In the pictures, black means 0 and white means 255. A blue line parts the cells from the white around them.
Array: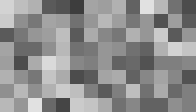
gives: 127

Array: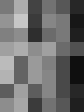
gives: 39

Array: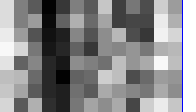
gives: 141

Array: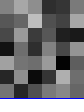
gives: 110

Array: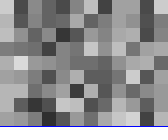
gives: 153

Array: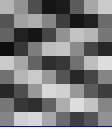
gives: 133

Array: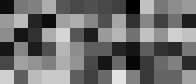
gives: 42
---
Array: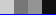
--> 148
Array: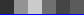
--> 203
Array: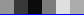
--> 11
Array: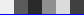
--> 42
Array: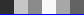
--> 139
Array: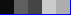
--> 69
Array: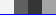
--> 53
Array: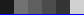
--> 95
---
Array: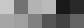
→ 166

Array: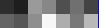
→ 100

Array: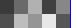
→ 79

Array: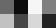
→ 194

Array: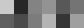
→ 95

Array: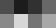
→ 137

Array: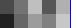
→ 33

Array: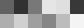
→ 174
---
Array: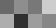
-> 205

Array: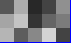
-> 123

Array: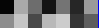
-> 155

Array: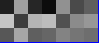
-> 151

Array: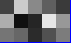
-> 152

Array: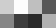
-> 87

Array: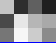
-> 169
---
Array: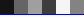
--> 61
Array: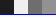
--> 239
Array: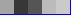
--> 85
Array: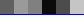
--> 11
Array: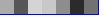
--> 141
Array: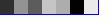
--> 173
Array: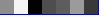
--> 93
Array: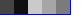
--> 202
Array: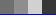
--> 142
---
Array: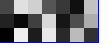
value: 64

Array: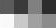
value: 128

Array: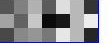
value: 199

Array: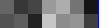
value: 69

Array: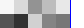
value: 147

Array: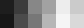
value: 135

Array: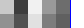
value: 241
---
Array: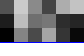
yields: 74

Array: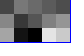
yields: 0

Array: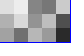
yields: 183

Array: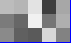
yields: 90

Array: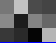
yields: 5

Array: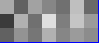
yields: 118

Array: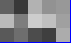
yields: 76

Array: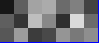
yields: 60

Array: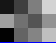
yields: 132
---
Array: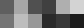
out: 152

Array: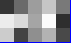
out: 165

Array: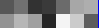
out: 160

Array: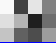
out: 31

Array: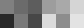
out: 71

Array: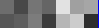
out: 124

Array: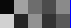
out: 146

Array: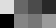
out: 119
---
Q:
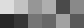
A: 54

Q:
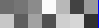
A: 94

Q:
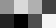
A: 2

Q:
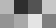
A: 169

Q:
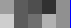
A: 92

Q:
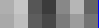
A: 190

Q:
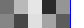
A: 71

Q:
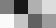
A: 197

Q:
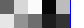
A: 147

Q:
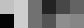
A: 206
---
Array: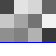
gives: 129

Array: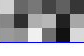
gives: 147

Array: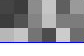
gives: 197

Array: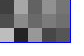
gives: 35

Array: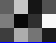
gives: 173

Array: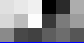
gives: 72
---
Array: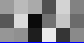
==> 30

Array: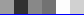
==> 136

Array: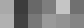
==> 120

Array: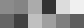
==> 192

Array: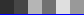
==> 181

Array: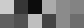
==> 191

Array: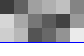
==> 84

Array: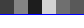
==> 29

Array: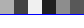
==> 240

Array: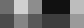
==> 88
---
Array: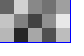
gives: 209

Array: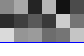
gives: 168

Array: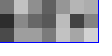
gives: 194

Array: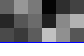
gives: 151

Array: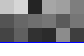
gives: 214

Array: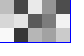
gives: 71

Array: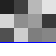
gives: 64

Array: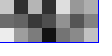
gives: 48
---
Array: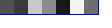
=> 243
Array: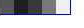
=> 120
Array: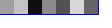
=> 215
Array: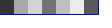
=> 235
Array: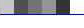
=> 53
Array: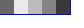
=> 132
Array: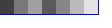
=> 186
